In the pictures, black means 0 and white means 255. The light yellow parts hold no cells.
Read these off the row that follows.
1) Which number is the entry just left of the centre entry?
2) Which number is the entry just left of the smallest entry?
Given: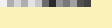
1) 199
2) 106

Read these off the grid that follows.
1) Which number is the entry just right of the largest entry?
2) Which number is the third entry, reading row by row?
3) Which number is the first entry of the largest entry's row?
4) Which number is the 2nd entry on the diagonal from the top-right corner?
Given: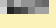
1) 35
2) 178
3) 214
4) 162

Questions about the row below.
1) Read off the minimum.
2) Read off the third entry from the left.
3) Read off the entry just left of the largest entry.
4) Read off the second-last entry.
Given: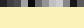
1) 10
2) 77
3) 192
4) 23

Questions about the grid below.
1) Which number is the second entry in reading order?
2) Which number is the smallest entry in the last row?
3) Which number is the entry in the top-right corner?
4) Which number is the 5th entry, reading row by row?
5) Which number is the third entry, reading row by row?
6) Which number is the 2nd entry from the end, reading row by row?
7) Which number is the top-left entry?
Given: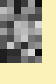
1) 131
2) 30
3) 14
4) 160
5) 30
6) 88
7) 73

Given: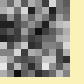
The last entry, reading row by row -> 130
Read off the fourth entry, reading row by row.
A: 91
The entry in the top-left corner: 158
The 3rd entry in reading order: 186
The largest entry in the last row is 186
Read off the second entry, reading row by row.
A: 106
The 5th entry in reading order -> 174
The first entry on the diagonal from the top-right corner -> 91
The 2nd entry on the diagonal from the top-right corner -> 118
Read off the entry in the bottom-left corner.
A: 174
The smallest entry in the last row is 17
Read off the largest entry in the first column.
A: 231
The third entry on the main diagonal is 76
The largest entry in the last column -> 215

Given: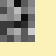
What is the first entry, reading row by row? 118
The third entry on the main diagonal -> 159
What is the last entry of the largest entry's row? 204
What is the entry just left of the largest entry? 90
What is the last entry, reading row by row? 102
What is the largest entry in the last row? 133
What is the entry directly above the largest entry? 118
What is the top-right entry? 133
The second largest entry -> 188

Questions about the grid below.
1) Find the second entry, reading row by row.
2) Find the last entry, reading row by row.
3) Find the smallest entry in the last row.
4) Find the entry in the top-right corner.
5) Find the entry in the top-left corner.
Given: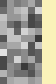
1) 151
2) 167
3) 98
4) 110
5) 84

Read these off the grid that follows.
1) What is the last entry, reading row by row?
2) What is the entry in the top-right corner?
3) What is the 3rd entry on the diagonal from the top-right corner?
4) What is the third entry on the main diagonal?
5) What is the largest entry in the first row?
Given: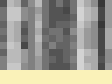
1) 154
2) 154
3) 170
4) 199
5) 199

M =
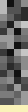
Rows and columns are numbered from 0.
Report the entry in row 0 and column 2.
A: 83
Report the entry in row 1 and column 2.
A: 83
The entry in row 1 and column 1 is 83
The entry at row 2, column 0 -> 140
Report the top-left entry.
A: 185
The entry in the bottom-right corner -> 155
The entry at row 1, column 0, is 185
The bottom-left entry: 83
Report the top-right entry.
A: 140
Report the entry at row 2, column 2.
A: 57

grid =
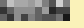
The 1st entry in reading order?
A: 113
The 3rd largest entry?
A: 180
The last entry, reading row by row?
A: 24
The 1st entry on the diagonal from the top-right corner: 127
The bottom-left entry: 99
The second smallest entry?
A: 38
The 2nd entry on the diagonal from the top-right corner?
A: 67
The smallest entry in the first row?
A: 83

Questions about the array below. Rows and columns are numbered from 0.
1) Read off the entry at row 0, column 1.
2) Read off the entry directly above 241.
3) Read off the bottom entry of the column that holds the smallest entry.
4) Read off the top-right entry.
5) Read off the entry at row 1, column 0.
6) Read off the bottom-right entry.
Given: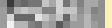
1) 59
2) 211
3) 241
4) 143
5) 156
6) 143
